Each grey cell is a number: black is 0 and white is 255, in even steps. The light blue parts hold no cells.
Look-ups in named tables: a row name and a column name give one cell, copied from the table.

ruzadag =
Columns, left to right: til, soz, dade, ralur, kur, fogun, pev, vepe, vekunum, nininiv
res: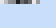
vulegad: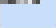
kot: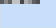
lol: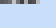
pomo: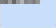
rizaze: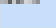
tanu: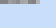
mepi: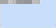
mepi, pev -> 148
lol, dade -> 112
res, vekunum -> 232
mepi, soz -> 166
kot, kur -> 194
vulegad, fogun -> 196
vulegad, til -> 130
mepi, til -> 166
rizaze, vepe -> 203
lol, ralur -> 194
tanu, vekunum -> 130
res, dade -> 143
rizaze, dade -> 95
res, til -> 229
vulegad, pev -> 164
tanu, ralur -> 151
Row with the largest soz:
res

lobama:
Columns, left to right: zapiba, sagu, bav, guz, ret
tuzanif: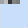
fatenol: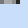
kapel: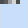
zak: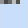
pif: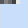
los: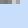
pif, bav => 108
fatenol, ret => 39
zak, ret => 81
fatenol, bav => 169
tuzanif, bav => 56
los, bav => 134
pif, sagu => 133
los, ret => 164
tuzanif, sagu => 191
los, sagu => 121
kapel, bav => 160
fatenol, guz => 141
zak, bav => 103
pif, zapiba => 88

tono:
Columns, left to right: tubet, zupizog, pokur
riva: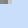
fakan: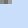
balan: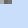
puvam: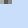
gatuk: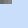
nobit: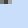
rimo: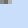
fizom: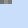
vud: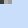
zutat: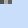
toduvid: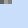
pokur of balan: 118
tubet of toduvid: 99
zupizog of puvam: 90
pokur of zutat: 97
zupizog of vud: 178
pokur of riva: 199
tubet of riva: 137
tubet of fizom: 115
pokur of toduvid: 129
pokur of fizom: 123
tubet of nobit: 123
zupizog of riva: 130
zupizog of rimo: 111
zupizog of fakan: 113
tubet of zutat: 84
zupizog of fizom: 145
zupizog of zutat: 173
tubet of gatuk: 108
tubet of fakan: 138

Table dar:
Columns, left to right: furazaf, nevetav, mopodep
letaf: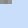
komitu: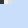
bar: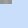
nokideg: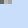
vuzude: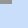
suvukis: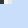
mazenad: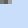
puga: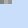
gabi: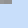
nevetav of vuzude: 150
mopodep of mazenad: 161
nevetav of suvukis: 246
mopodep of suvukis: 232
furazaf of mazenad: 121
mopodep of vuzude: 148
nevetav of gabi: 146
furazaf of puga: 132

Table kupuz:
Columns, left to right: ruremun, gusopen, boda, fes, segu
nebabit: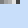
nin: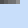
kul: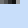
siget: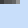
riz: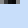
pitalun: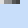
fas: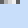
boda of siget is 89
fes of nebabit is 226
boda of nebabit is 177
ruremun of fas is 98
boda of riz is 15
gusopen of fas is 180
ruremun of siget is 60
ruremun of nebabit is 126
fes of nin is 114
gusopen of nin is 96
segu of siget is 148
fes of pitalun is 87
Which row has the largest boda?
fas

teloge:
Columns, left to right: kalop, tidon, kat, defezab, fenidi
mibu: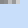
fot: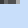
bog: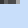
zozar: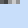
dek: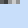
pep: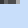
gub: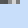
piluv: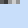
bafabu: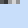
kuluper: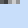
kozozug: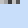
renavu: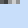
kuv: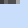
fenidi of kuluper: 148
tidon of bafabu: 56
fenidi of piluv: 148
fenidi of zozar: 147
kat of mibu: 190
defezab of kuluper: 204
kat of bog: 74
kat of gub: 141
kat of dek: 151
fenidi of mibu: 208
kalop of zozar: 95

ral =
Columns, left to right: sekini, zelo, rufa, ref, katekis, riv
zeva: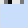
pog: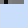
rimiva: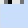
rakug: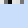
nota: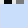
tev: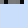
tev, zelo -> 10
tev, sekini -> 123
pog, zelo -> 11
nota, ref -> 231
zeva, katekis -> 232
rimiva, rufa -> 8
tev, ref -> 122

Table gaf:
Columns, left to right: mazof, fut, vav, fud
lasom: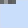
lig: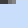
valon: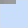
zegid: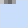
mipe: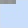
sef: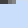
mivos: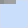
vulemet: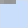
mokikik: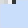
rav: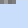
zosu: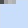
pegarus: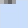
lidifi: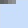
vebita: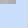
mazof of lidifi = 99
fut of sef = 65
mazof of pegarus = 186
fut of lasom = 156
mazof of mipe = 151
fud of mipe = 145
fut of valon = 154
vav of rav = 115
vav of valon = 156
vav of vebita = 176
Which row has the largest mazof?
mokikik

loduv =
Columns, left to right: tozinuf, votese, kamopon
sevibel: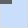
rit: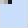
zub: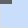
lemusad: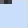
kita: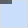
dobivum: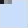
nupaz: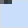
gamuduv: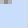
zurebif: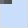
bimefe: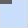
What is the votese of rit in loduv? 170
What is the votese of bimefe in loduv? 98
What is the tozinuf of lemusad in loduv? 102
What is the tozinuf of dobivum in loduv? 27
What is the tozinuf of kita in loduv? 95
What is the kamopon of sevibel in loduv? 97
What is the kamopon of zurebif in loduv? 82
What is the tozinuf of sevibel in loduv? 96
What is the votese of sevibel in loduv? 97
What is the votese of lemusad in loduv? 44
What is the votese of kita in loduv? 95
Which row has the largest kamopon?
gamuduv

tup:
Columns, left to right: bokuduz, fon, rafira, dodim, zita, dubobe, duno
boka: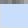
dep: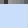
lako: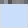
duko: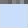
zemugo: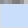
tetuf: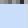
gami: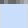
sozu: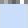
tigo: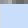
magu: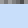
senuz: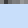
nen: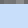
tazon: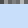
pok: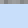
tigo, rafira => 175
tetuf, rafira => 104
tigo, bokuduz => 147
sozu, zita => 131
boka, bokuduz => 131
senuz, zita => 123
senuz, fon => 60
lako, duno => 108
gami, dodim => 102
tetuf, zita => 123
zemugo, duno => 193
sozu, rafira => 131
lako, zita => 137
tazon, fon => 153
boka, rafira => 139
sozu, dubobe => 250
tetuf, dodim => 154
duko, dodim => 133

